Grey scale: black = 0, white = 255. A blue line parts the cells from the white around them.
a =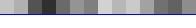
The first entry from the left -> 196
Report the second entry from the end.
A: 98
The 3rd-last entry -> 113
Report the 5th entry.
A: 106

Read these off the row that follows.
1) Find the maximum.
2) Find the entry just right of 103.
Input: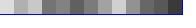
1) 221
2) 88

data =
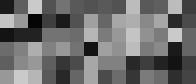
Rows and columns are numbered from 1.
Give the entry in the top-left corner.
26
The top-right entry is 62
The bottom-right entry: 68
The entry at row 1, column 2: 95
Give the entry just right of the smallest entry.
62
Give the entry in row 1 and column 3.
202
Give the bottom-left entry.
152
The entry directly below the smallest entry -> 34
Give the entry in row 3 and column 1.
19
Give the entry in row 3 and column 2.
34
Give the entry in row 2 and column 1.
196

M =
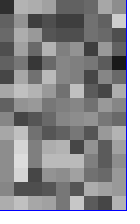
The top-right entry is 141
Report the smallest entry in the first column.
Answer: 47
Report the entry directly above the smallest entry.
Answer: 97
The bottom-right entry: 179
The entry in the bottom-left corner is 173
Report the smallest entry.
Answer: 25
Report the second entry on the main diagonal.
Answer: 147
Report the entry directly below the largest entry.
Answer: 213
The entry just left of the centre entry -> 119
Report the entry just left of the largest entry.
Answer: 141
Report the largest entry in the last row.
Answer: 199
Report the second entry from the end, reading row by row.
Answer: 70
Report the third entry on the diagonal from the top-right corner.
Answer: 113
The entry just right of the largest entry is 127
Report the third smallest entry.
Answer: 55
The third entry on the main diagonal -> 153
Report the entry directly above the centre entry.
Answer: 113
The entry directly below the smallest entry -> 105
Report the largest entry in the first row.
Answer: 179
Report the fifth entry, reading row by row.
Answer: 97
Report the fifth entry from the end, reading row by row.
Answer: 119
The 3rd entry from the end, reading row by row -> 91
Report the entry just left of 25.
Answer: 91
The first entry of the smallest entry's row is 97
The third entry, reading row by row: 173
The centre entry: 127

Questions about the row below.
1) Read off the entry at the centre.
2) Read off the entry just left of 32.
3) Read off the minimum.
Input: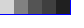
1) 84
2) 63
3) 32

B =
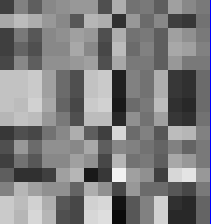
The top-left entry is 63
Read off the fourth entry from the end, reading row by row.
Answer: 209
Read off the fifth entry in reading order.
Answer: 144
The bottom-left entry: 202
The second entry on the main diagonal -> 188
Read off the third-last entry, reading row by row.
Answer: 40
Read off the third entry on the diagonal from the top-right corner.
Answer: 160
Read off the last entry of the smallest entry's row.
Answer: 100
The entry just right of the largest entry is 160
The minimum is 11
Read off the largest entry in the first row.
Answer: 174
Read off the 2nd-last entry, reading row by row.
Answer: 40
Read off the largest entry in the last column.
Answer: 152
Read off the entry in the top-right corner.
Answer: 121
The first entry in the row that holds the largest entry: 94
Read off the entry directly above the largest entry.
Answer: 182
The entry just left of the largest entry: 55
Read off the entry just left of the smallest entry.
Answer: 222
